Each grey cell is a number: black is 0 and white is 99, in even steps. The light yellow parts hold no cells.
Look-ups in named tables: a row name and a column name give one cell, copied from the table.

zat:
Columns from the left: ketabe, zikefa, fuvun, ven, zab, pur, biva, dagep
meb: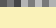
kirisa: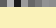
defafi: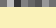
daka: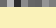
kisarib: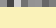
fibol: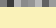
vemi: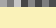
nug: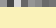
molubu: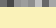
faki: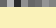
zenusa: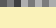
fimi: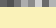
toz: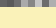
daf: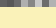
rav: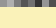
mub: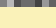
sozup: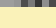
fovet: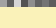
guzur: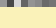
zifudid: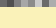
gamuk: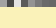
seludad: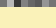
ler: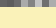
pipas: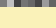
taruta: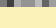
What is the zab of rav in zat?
44
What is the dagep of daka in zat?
49
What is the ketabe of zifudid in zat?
41
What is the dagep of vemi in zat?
30
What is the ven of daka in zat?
54
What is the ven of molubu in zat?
61
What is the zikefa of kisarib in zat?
27
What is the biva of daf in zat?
42
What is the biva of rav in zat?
58
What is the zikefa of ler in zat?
36
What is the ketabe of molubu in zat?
43
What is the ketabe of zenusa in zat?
35
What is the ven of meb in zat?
70
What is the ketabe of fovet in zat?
63
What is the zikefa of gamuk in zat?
28
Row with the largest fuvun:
gamuk

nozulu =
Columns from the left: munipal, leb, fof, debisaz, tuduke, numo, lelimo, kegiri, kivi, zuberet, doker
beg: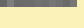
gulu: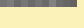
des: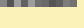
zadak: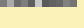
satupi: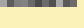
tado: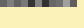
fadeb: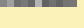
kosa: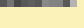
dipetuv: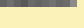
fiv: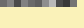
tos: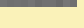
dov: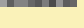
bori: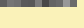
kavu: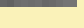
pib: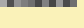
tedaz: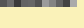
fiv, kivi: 29
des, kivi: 37
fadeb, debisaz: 47
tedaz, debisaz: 39
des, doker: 44
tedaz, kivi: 38
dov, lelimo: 48
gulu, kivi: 42
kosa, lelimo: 53
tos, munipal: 45
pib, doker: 43
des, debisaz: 38
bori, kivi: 41

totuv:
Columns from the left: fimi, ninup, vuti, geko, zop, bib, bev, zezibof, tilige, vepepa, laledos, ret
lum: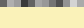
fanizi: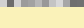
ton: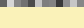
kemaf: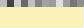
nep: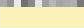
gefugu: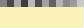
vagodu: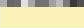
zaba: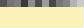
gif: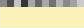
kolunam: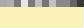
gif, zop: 65
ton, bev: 49
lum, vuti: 61
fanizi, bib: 71
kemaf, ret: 56
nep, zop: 53
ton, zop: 29
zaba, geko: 22
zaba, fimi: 33
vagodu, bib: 44
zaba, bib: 30
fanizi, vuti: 81
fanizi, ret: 44
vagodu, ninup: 40
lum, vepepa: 57
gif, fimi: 53
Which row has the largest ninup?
ton

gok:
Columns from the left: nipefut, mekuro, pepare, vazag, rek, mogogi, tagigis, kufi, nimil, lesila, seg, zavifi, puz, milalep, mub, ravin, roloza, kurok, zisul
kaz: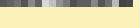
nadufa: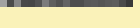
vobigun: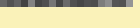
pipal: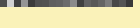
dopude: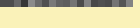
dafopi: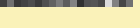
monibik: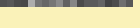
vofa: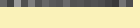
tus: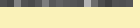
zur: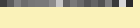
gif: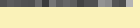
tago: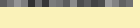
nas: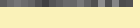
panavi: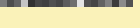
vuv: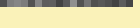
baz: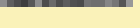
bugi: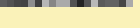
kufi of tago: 48
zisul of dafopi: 44
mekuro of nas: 42
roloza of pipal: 28
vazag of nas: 42
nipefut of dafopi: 25
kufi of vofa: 35
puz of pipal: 38
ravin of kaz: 43
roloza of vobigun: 33
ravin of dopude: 29
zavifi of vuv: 32
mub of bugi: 35
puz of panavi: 32
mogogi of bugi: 25
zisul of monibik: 34
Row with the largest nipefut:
nadufa

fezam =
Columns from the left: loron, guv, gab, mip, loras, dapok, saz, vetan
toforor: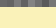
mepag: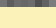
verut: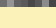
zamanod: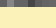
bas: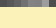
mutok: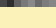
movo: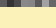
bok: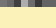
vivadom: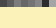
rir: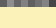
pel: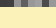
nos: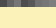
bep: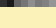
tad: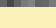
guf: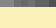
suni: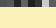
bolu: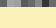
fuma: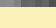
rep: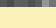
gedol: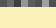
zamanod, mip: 39
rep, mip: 36
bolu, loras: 41
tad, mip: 47
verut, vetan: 27
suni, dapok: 20
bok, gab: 25
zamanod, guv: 52
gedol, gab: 25
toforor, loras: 51
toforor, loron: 41
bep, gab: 39
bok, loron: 45
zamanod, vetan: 40
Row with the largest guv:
bolu

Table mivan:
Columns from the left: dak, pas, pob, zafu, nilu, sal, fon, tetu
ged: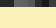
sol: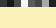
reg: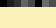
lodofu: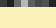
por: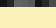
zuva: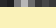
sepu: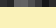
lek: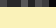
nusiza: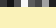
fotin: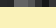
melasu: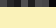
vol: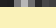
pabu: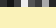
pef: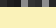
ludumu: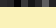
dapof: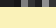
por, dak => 8
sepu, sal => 22
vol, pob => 47
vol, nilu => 43
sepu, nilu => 31
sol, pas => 9
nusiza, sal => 27

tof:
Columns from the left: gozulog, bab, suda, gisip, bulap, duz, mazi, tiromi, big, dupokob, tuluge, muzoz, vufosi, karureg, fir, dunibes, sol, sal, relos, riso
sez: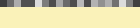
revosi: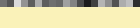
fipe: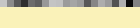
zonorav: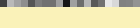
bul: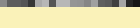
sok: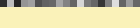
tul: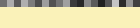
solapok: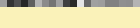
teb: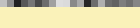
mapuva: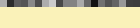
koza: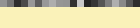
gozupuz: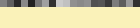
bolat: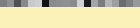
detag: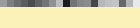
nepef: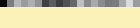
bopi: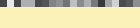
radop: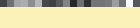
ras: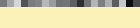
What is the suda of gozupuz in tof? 16
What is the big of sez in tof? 65
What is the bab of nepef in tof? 49
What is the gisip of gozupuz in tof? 53
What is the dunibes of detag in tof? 75
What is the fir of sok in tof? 21
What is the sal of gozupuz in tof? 36
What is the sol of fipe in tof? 32
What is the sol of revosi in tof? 32
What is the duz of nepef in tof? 57
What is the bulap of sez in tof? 31

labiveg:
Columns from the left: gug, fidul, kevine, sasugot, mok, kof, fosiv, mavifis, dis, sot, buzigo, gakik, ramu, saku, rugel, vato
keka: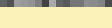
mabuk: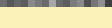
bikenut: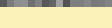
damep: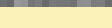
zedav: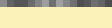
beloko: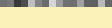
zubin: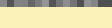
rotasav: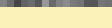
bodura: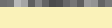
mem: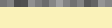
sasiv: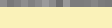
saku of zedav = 43
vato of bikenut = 51
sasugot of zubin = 50
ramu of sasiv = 49
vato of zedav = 30
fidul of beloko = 47
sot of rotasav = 54
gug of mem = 46
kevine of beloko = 22
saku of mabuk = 46
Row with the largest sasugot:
bodura

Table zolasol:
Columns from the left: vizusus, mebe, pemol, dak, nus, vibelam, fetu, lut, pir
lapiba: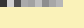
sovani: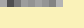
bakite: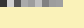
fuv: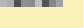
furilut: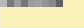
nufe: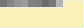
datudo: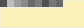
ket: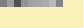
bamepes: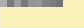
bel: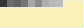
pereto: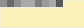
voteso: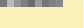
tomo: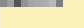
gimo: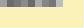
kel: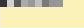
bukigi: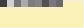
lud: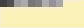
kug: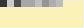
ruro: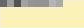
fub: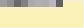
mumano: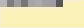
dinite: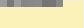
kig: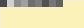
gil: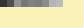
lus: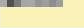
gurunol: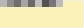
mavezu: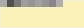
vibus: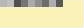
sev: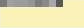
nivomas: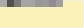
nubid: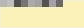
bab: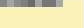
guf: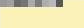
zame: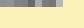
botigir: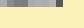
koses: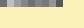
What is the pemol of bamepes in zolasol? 61
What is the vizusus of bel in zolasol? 20
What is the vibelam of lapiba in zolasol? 74
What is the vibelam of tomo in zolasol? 66
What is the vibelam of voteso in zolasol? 60
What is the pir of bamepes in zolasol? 45
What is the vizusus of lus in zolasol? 66
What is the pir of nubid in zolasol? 41
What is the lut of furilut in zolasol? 53
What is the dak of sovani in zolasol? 61
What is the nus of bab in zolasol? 41
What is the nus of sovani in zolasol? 57
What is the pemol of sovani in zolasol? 47
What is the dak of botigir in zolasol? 48
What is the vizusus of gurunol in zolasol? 71
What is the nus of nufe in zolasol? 50
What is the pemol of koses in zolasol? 61
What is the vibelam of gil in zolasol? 48

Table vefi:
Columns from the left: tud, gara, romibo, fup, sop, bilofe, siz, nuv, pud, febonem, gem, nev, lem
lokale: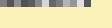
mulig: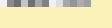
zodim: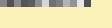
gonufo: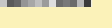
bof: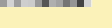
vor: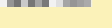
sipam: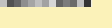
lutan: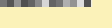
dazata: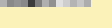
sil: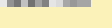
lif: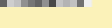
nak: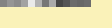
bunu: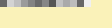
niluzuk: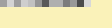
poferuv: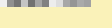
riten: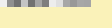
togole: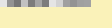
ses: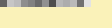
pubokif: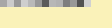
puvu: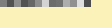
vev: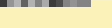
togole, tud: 89
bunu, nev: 40
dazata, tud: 69
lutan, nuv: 39
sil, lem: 64
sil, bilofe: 63
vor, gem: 58
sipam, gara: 32
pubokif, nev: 32
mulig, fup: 76
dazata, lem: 67
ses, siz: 56
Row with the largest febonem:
dazata

